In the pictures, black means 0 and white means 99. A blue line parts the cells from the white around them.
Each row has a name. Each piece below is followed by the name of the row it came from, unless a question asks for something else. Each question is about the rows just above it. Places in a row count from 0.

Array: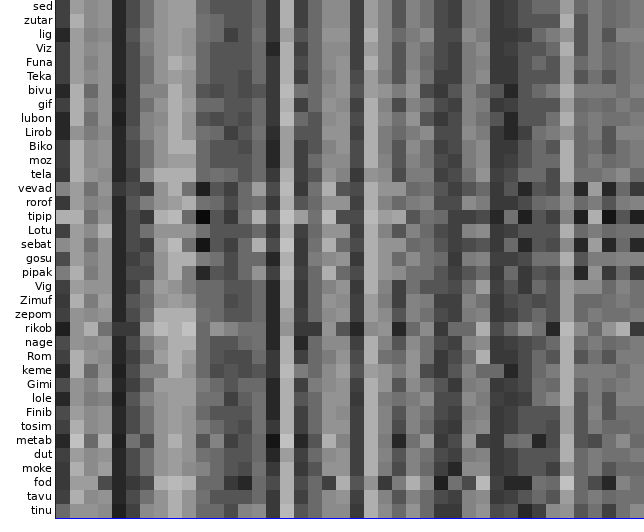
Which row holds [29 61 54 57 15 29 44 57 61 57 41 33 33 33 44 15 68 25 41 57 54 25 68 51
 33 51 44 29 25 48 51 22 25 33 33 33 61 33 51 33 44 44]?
Finib
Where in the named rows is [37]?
lole, 13
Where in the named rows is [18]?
Lirob, 15
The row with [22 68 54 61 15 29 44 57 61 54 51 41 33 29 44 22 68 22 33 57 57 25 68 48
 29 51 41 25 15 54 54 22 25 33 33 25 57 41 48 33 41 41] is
moke
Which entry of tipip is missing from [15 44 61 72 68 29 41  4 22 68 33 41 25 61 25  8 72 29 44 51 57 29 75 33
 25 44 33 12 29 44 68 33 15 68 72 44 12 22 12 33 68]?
[64]
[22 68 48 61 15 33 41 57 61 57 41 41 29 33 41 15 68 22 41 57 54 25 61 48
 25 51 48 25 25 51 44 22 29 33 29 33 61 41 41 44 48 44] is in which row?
Zimuf

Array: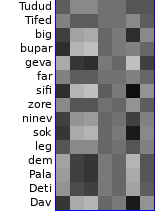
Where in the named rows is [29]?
Deti, 1
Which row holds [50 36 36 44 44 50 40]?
far

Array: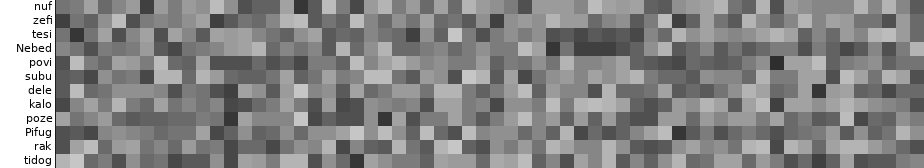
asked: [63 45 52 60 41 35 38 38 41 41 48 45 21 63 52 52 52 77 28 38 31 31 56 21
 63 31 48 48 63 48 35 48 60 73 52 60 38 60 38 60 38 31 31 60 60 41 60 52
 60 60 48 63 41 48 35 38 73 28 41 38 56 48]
poze
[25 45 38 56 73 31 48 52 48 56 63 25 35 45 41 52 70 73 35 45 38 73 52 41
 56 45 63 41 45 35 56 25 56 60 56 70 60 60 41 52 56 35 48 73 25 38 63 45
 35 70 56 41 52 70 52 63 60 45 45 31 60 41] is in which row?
zefi
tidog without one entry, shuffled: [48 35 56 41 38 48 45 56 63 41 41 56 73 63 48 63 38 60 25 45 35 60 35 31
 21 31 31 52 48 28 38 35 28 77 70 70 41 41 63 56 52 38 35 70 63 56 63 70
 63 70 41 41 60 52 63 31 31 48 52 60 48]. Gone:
[66]

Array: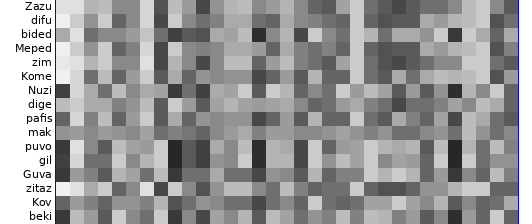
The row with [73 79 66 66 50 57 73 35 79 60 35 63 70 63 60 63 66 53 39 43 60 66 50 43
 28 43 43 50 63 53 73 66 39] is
dige
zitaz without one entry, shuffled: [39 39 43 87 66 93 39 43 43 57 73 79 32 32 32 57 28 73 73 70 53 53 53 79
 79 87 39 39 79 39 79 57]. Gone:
[50]
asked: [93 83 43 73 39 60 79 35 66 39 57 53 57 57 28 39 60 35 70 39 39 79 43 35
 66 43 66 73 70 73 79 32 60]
Kome
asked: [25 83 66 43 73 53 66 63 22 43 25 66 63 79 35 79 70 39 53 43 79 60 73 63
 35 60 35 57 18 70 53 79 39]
Nuzi
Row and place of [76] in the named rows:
bided, 6
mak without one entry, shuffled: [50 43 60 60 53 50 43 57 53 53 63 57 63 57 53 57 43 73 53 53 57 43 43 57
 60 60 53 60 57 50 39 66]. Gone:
[46]

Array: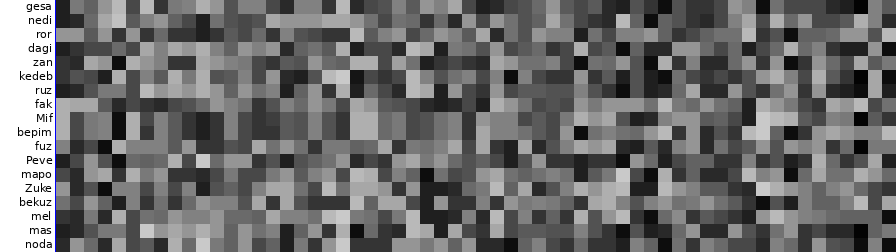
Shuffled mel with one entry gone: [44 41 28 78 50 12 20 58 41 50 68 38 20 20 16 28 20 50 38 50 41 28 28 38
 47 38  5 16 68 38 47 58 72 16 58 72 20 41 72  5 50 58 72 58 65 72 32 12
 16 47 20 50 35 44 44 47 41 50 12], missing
[54]
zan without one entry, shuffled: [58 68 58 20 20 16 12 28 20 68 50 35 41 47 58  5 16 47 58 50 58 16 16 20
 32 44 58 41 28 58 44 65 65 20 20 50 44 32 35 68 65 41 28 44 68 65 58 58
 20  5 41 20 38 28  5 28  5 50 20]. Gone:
[62]
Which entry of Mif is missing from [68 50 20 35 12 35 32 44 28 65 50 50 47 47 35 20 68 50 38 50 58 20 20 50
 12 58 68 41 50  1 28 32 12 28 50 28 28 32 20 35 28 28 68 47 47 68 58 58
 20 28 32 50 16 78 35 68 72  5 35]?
[24]
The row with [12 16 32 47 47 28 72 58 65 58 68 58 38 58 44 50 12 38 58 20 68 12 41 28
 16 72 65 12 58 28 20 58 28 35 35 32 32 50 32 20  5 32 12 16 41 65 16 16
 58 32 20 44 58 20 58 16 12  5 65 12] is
ruz
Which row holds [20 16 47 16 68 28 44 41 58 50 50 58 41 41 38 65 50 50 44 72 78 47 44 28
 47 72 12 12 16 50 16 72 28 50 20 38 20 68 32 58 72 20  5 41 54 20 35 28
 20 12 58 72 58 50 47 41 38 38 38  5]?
mel
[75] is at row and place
nedi, 4
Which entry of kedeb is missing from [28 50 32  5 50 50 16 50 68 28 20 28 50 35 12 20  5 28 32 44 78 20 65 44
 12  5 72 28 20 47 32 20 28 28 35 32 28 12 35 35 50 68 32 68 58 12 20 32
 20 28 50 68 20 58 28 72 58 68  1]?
[8]

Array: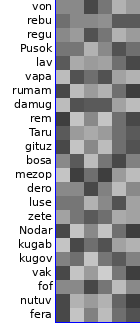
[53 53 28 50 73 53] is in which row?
dero
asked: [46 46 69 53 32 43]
Pusok
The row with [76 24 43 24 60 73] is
mezop
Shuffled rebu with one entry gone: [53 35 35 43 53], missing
[56]
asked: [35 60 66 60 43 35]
Taru
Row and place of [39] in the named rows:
nutuv, 4

